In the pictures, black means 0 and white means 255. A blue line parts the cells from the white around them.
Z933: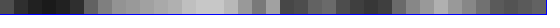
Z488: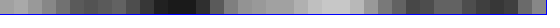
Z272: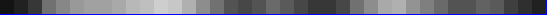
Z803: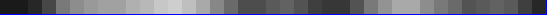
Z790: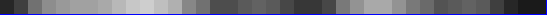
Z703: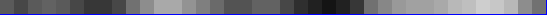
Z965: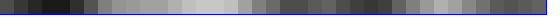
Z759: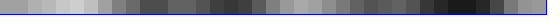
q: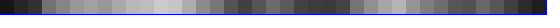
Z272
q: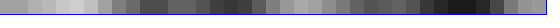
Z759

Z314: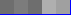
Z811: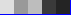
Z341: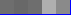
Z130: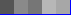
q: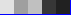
Z811
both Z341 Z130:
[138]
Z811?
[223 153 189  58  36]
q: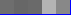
Z341
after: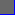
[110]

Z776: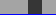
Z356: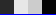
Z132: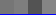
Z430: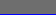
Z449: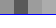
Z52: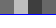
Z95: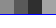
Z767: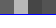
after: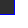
[164]
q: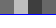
Z52
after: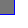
[126]
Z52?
[110 190  62 103]
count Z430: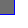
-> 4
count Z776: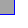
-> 3

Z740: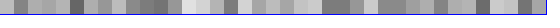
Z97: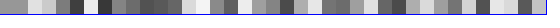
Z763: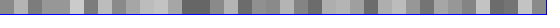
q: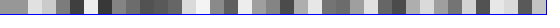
Z97
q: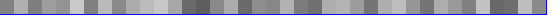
Z763
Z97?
[151 151 225 203 124  63 237  56 132 108  82  89 102 218 244 138  95 237
 159 132  75 174 231 116 108 159 225 102  75 174 218 159 116 211  82 231
 218  89 195]
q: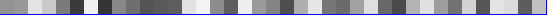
Z97
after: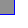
[138]

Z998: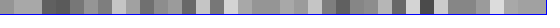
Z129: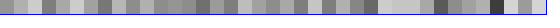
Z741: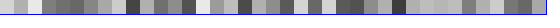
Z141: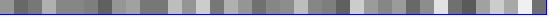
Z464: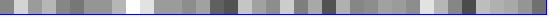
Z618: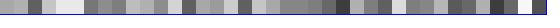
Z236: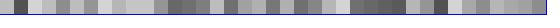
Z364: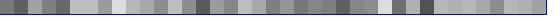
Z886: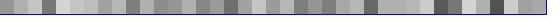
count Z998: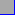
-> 5
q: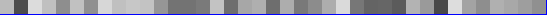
Z236
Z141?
[149 104 119 176 134 134 126  96 149 161 119 119 189 149 204 119 176 149
 112 134 141 189 134 126  96 204 155 134 155 104 141 226 112  90 161 204
 168 240 112]
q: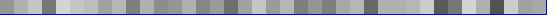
Z886
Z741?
[212 176 233 126 112 104 134 168 204  69 176 112 141  82 233 155 189  75
 176 141  90 212 104 212  90  82 141 176  61 176 189 182 189 126 176 204
 119 104 168]

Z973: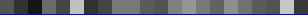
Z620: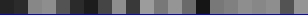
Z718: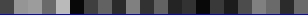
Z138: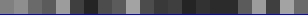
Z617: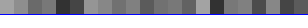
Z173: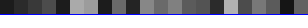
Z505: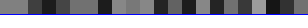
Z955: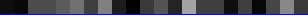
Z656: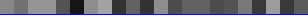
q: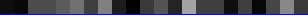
Z955
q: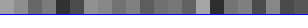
Z617
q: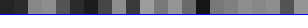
Z620

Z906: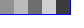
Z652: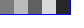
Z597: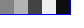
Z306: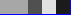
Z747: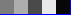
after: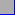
[74]
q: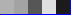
Z306

